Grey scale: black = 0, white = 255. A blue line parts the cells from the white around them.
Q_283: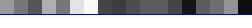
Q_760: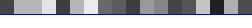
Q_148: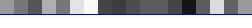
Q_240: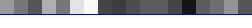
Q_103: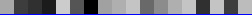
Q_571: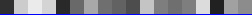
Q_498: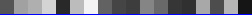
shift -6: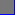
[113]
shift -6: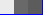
[229  99  86]

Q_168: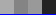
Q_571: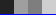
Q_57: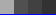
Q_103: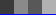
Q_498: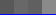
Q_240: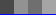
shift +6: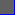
[102]
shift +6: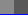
[144  94]
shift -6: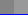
[126 147]
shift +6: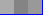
[177 138 159]
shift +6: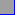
[165]
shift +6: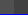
[86 71]

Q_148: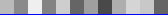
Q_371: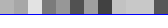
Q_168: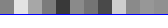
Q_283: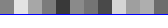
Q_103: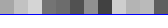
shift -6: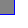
[125]
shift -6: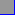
[145]
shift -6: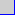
[200]

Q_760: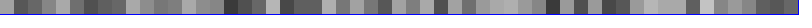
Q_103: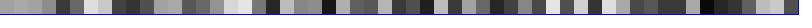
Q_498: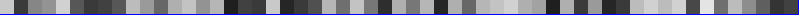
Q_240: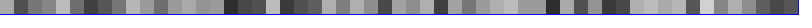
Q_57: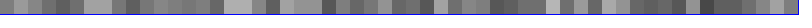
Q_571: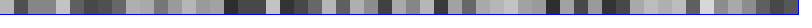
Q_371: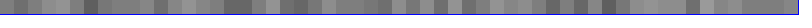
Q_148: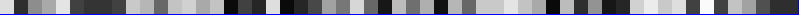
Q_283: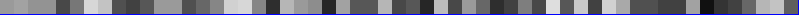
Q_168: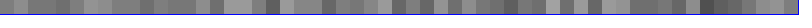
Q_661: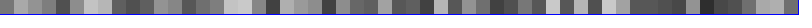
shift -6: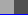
[163  74]
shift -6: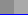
[135 163]
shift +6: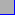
[181]

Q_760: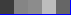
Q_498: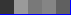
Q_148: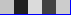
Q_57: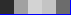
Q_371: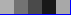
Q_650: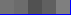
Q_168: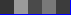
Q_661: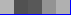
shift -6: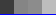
[ 54 127 134 183]
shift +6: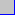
[202]
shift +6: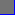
[121]

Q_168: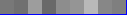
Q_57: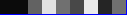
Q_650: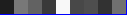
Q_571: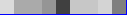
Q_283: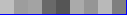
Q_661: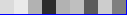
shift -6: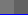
[114  92]
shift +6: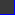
[63]
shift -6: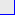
[228]
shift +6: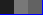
[ 36 126 104]
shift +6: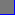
[126]
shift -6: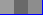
[151  99 135]
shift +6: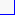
[254]

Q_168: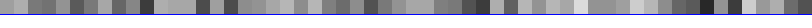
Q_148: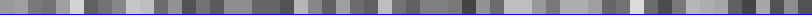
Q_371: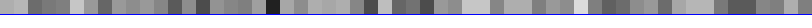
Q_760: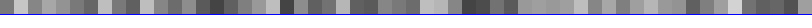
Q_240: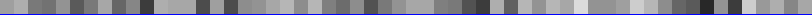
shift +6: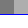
[127 180]
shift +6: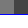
[127  74]
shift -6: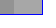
[141 161 161]
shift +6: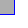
[180]
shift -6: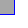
[161]
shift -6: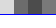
[213 102  70 115]

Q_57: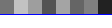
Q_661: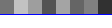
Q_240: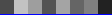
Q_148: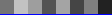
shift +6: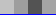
[200 164  89 170]
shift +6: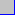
[200]

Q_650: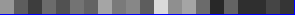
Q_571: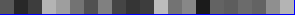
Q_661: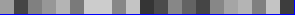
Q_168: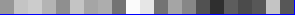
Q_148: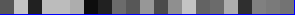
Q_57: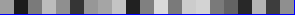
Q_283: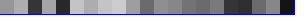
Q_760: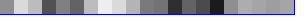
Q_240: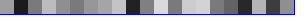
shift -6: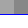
[159 129]
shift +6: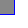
[141]
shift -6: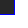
[34]
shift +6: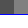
[ 87 134]

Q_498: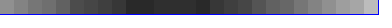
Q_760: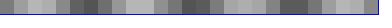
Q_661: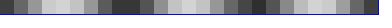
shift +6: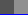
[ 90 150]
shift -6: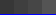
[49 57 64 78]
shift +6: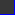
[61]
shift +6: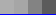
[180 172 137  97]

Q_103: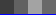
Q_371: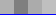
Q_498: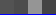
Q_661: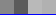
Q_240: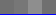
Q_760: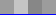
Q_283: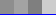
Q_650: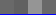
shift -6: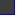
[55]
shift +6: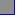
[148]
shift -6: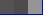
[ 77  70 143]
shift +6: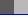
[ 97 191]
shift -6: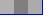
[171 121 165]

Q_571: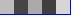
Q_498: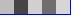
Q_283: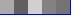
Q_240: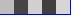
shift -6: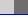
[202 104]
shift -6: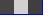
[ 63 202  57]
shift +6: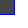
[75]
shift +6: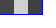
[ 75 214  69]
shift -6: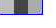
[183  63 164]
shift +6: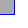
[176]
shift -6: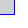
[202]

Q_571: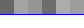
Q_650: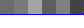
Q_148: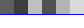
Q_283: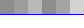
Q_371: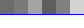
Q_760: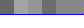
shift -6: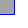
[158]
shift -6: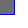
[103]
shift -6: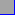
[158]
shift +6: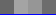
[109 170 156 115]

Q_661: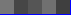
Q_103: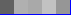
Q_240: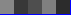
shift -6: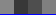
[129  50  72 121]
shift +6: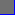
[118]
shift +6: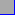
[175]

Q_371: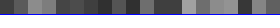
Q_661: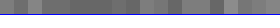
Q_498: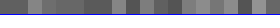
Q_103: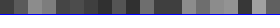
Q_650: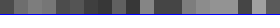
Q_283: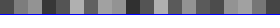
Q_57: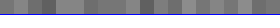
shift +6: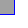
[167]
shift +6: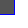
[90]
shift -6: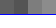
[ 90  78 119 134]
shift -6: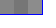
[127 112 134]

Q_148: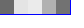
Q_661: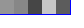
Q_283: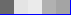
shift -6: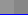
[143 129]
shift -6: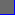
[100]
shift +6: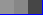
[155 141  76]
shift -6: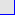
[222]
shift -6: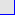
[222]

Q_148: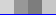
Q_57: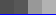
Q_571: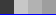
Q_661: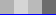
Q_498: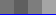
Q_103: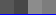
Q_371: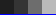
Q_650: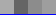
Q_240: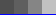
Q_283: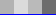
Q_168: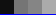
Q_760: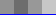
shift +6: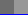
[115 158]
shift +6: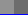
[152 115]
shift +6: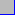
[192]
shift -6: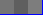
[111  89 119]

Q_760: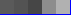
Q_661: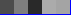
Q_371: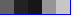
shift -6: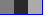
[120  35 165]
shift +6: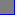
[132]
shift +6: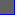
[103]
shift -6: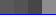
[ 84  77  64 135]
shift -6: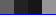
[ 91  28  16 143]
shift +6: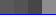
[ 96  89  76 147]
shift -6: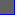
[91]

